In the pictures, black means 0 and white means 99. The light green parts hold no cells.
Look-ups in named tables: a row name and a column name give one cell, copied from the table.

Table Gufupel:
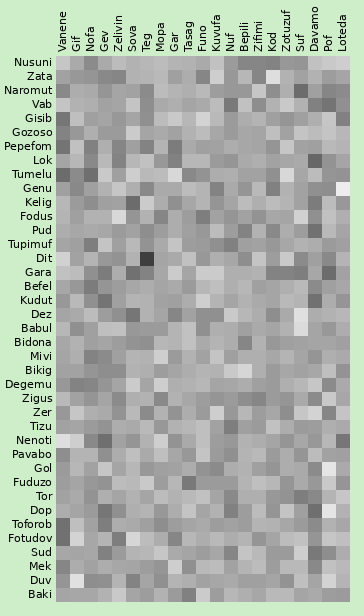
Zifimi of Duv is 62
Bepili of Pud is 51
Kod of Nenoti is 64
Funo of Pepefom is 62
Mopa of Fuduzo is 61
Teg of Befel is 67
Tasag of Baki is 50
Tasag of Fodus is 61
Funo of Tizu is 74

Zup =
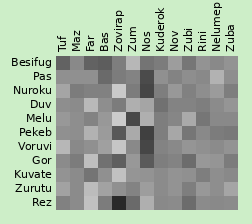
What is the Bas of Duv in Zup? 55
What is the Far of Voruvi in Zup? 56
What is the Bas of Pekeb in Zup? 60
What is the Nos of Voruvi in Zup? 27
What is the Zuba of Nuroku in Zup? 49
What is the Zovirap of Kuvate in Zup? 75

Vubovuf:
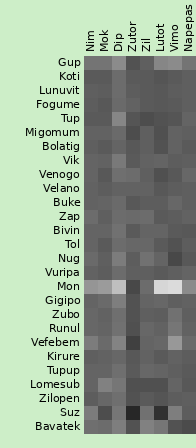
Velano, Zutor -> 38
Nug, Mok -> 37
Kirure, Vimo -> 38
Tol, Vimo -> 32
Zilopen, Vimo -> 36
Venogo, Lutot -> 31
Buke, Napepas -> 37
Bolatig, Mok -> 35
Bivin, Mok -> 39
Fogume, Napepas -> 37
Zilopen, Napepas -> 37
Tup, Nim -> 35
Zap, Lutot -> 35
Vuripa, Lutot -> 35
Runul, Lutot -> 38
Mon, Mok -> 60
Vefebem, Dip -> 51
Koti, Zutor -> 35
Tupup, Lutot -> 39

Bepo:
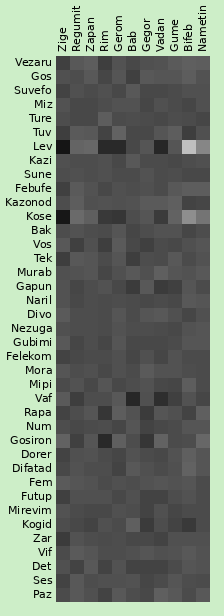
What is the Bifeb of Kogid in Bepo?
22
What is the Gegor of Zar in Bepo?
28
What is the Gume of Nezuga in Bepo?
28
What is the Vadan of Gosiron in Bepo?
38
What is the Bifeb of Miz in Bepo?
27
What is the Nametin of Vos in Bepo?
33
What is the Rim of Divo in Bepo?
29
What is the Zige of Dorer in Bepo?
26
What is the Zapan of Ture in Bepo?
28
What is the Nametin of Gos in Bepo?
32
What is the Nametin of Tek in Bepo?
32
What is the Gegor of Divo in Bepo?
33
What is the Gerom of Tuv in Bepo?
38
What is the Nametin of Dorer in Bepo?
33
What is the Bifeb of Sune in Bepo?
28
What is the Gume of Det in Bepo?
29

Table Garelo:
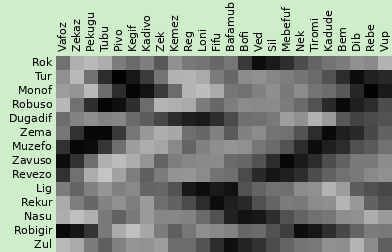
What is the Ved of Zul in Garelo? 19
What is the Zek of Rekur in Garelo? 43
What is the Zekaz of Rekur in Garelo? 49
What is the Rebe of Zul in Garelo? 54
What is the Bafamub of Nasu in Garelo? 13
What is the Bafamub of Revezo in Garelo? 43
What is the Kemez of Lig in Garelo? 32
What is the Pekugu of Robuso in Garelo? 18
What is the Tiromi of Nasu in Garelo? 44
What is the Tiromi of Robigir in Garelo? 9
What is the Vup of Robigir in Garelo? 47
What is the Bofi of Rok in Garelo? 22
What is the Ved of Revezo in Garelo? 16
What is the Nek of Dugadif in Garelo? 56
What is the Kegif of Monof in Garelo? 2
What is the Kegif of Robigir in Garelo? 74
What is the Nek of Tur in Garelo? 45
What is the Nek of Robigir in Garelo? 5

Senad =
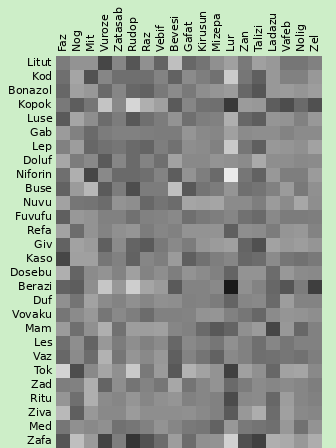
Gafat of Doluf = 53
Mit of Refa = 57
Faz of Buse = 38
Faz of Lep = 50
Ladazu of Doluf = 55
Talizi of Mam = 60
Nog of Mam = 43
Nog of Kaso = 62
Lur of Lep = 78
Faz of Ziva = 72
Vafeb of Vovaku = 58
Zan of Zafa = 31
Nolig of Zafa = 59
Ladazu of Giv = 63
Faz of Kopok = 47
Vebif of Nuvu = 45
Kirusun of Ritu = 52
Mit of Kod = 32
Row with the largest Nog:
Zafa

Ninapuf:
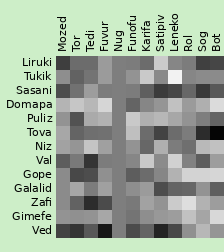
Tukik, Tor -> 38
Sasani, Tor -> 44
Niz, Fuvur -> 62
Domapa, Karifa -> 52
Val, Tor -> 47
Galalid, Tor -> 65
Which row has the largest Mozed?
Domapa

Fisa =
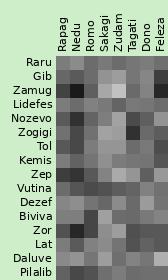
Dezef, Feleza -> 45
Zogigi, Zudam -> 61
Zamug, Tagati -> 41
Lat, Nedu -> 35
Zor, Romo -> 27
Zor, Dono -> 34
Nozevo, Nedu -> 19
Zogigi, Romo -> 44
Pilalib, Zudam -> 48
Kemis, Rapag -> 48
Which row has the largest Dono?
Dezef

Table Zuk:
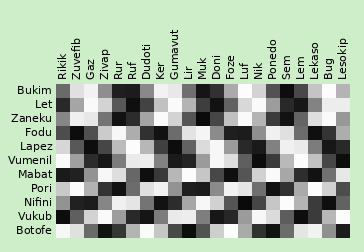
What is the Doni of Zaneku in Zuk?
27
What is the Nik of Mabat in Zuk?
81
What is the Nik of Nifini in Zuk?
27
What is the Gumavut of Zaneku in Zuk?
82
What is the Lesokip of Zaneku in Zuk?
59
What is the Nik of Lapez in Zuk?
10
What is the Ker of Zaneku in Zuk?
97
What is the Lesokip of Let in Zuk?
92
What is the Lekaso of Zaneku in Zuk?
86
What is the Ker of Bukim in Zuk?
94
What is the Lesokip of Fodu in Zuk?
67

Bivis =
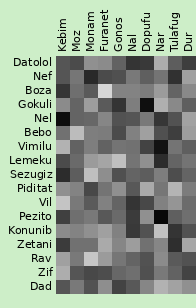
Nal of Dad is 34
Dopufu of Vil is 28
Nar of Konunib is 75
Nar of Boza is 60
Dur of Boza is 53
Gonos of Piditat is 56
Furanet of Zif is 30
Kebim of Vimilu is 69
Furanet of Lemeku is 64
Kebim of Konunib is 54
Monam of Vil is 35
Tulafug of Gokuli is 53
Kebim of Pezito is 25
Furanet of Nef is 29

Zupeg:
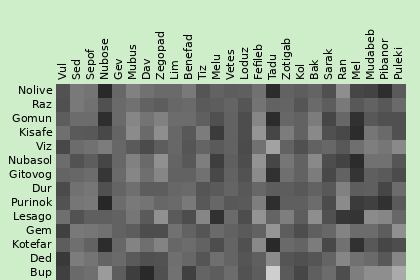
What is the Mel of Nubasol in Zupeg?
17
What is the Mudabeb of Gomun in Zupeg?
34
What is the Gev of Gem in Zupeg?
38
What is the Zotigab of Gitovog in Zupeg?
43
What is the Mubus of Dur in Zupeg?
43
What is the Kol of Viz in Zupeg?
31
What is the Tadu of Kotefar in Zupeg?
16
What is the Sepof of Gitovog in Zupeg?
42
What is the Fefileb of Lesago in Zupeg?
57
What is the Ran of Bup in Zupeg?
30
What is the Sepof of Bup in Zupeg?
43
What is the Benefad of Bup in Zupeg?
25
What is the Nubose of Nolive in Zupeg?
16

